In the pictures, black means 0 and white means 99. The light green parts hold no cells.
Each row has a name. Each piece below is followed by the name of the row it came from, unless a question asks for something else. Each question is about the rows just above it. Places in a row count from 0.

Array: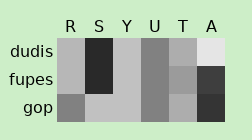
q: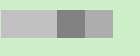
gop
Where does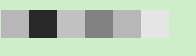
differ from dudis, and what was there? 4, [67]
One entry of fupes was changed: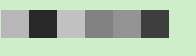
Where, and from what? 4, [60]
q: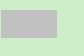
gop
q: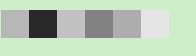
dudis
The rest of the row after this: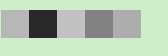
[89]
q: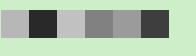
fupes

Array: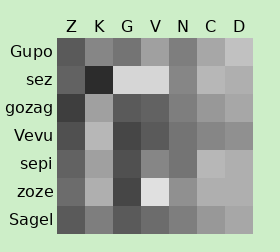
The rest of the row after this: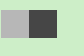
[35 45 52 56]
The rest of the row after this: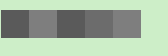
[59 65]
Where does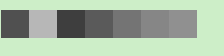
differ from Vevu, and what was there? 2, [27]
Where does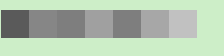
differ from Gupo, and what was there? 2, [45]
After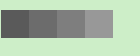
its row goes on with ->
[65]
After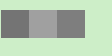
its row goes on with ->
[65 75]

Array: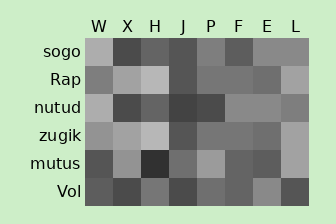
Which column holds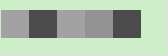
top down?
X
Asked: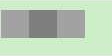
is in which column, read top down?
L
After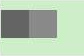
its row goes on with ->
[33]
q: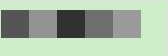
mutus
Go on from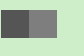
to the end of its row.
[36 53 53]

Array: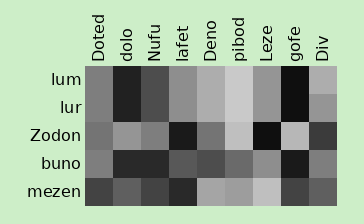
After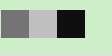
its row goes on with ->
[71 23]
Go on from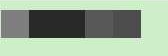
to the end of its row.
[41 55 10 49]
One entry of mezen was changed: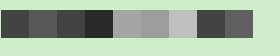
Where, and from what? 1, [37]
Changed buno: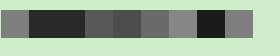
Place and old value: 6, [55]

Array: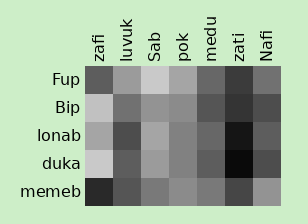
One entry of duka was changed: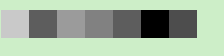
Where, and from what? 5, [4]
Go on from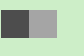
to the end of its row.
[50 40  8 36]
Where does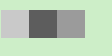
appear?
duka
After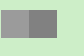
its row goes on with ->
[36  4 30]

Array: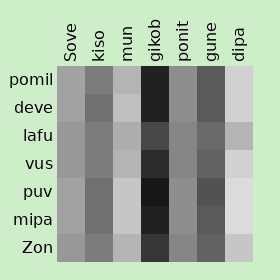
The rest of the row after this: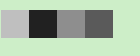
[81]
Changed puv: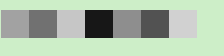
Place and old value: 6, [85]
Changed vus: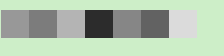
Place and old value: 6, [81]

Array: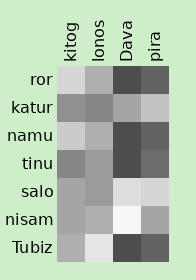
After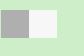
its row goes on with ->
[64]
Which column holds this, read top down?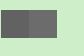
pira
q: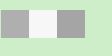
nisam
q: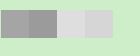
salo
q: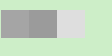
salo
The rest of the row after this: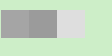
[83]

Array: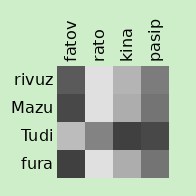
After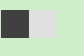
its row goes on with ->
[67 45]
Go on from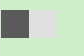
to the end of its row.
[70 48]
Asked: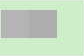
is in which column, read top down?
kina
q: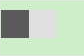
rivuz
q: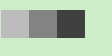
Tudi
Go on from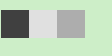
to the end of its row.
[45]

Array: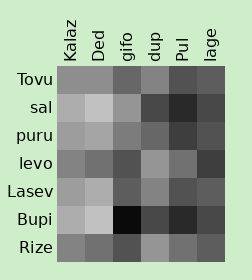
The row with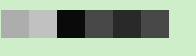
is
Bupi
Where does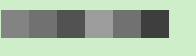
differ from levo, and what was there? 3, [58]
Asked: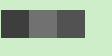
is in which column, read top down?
Pul
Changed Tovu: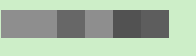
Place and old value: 3, [51]
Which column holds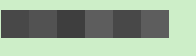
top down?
lage
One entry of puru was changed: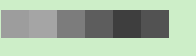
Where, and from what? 3, [40]
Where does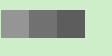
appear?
Rize

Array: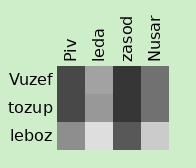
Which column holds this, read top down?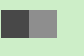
Piv
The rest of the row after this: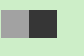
[44]
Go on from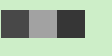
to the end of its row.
[44]
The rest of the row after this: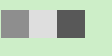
[79]
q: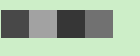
Vuzef

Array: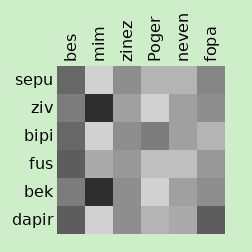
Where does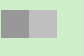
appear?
fus
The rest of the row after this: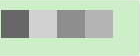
[70 52]
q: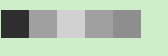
ziv
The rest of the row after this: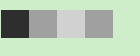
[55]

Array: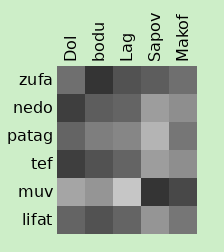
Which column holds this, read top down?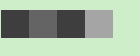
Dol
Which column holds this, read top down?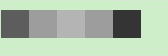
Sapov
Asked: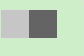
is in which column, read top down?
Lag
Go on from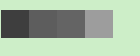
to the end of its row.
[55]
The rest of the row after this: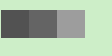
[55]

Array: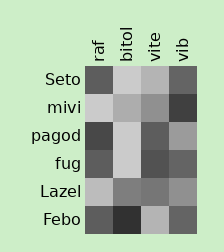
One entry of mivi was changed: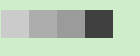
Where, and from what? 2, [56]
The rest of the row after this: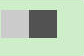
[39]
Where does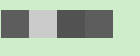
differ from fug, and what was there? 3, [39]

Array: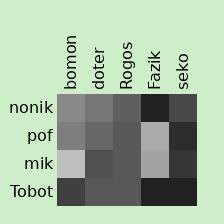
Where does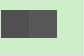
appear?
mik
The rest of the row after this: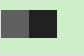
[28]
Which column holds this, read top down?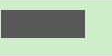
Rogos
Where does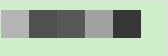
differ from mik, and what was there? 0, [74]
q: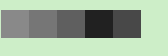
nonik
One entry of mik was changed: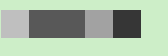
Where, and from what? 1, [31]

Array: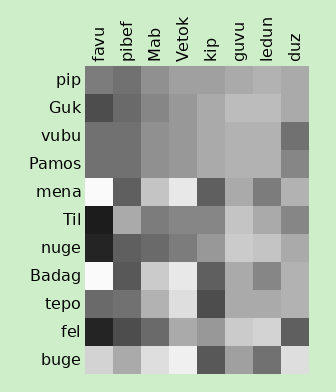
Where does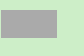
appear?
tepo
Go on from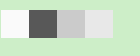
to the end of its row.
[37 66 52 69]
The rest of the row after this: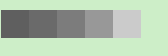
[76 66]
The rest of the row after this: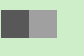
[44 86]
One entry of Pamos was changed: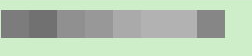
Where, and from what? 0, [44]
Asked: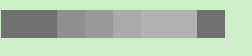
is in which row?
vubu
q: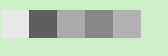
Badag

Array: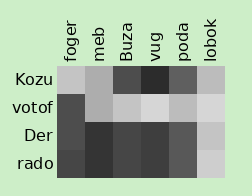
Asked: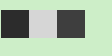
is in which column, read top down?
vug
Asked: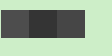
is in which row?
Der
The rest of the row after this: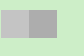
[30 17 37 73]
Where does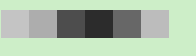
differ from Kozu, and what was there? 4, [37]

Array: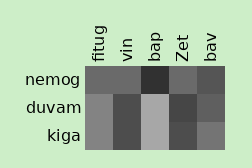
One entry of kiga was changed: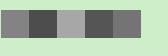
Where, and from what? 3, [30]
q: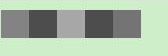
kiga
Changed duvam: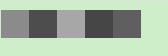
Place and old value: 0, [51]
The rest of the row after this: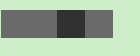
[33]

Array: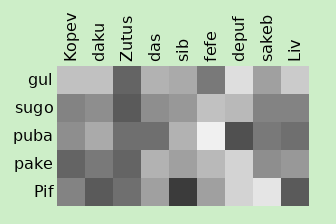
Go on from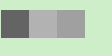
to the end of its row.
[72 82 55 59]
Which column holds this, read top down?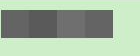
Zutus

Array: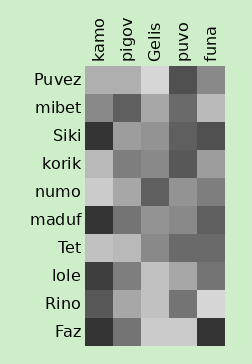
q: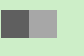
mibet
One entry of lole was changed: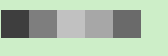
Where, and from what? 4, [45]

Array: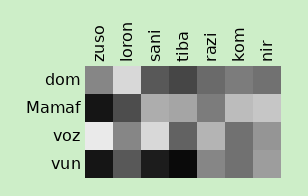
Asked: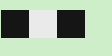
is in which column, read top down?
zuso
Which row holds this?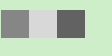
voz
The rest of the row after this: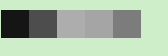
[73 77]
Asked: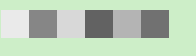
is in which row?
voz
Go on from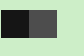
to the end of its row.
[67 64 48 73 77]
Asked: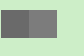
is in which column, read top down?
razi
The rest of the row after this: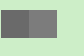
[44]

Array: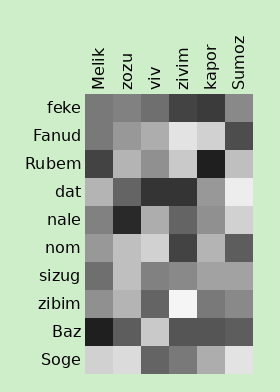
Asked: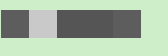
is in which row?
Baz
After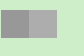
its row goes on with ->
[88 81 30]
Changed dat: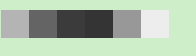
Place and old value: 2, [20]

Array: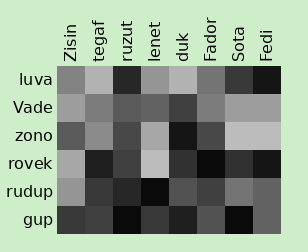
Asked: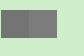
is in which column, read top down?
Fador
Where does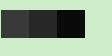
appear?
rudup

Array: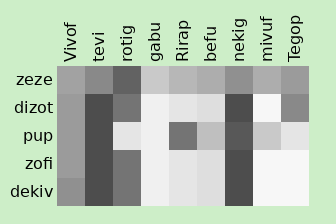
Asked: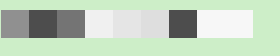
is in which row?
dekiv
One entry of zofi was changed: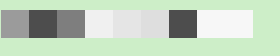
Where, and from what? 2, [45]
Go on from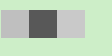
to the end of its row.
[89]
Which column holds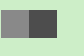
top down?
tevi
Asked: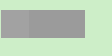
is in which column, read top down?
Vivof

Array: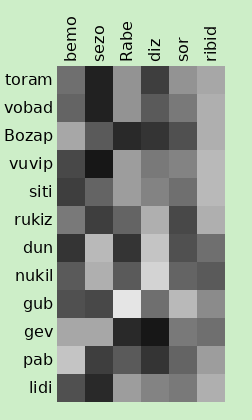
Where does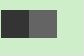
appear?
pab
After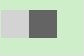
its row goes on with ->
[35]
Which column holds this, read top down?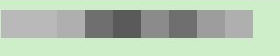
ribid

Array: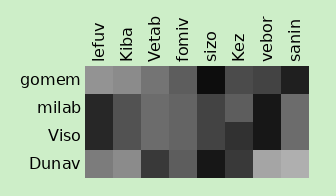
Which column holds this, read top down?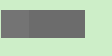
Vetab
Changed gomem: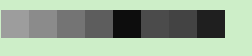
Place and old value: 0, [57]
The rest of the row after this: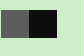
[29 26 12]
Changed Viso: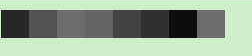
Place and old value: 6, [9]
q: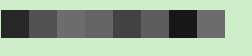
milab

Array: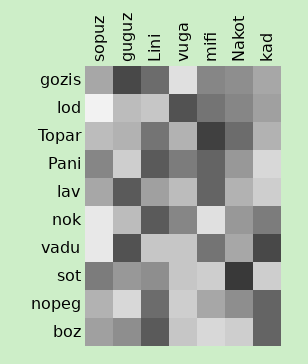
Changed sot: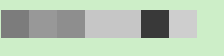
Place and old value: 4, [80]
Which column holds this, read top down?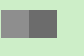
Lini
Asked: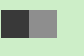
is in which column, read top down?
Nakot

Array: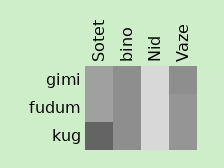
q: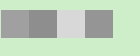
fudum
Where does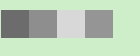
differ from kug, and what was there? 0, [39]
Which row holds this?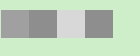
gimi
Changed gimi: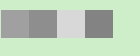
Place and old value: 3, [55]
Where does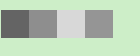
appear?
kug
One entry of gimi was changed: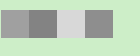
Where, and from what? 1, [55]

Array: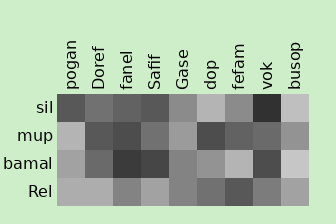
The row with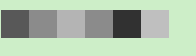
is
sil
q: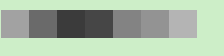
bamal
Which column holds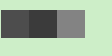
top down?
fanel
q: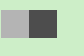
bamal
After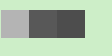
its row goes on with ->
[44 60 30 38 41 57]

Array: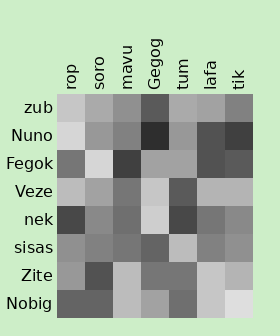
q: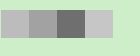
Nobig
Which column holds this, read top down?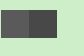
tum

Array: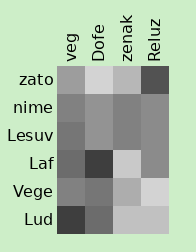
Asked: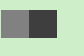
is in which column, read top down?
veg
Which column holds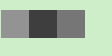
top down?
Dofe
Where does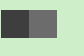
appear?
Lud
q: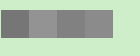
Lesuv
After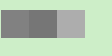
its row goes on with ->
[82]
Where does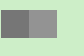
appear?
Lesuv

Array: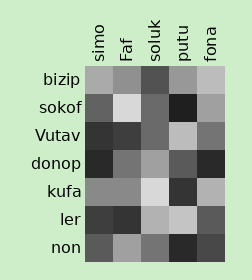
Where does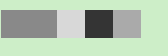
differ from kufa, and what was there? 4, [69]
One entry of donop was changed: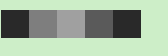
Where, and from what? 1, [45]
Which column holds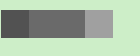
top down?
soluk
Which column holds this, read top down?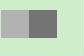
soluk
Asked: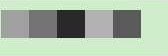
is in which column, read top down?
fona
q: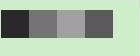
donop
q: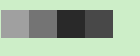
non

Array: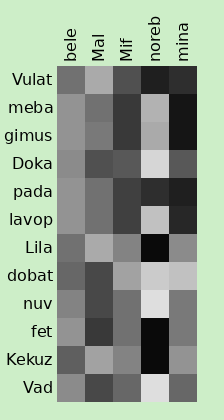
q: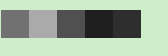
Vulat
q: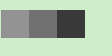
meba
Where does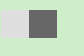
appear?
Vad
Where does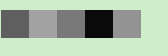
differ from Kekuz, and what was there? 2, [51]

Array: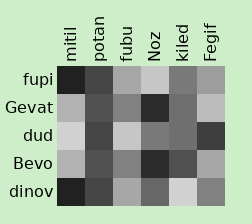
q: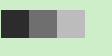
Gevat
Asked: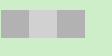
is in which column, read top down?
mitil
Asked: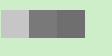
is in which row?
dud
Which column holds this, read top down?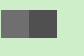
kiled

